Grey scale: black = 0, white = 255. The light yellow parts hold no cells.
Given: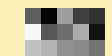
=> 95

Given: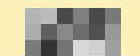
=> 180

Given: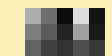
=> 173

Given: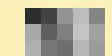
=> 46

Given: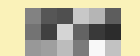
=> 130

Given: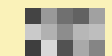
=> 68

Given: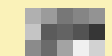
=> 176
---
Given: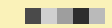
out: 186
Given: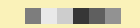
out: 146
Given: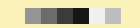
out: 190
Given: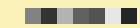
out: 37
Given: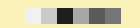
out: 117
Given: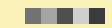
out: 59
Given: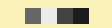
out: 29
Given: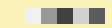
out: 92
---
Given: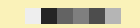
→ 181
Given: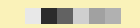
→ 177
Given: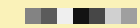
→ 159
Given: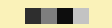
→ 195
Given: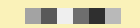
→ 185
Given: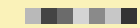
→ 52
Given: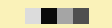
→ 79
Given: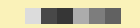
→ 97
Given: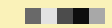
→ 168
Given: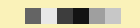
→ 199
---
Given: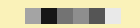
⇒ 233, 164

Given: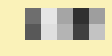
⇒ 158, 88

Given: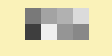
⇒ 219, 62

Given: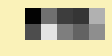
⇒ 177, 77

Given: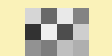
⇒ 131, 146

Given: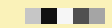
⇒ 165, 198

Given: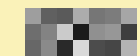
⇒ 166, 103
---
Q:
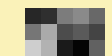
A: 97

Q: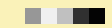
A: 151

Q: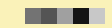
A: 115

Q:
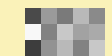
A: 154

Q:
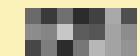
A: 119

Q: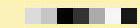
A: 171

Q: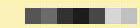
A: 85

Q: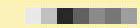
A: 138
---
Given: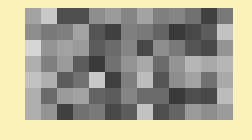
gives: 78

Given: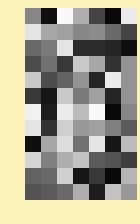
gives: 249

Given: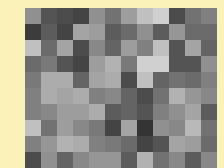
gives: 76

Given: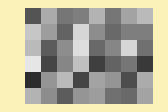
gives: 118

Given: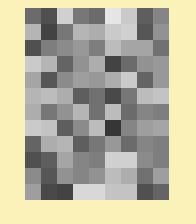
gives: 208

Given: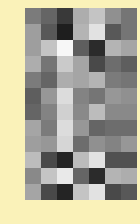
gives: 57

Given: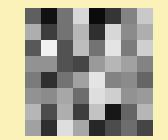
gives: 115
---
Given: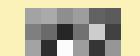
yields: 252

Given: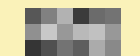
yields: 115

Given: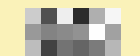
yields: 115

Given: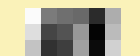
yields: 62

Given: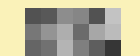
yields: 180

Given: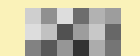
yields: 150
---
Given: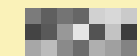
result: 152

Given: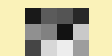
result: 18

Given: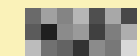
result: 139

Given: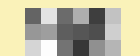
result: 94

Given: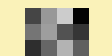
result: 82

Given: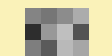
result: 191
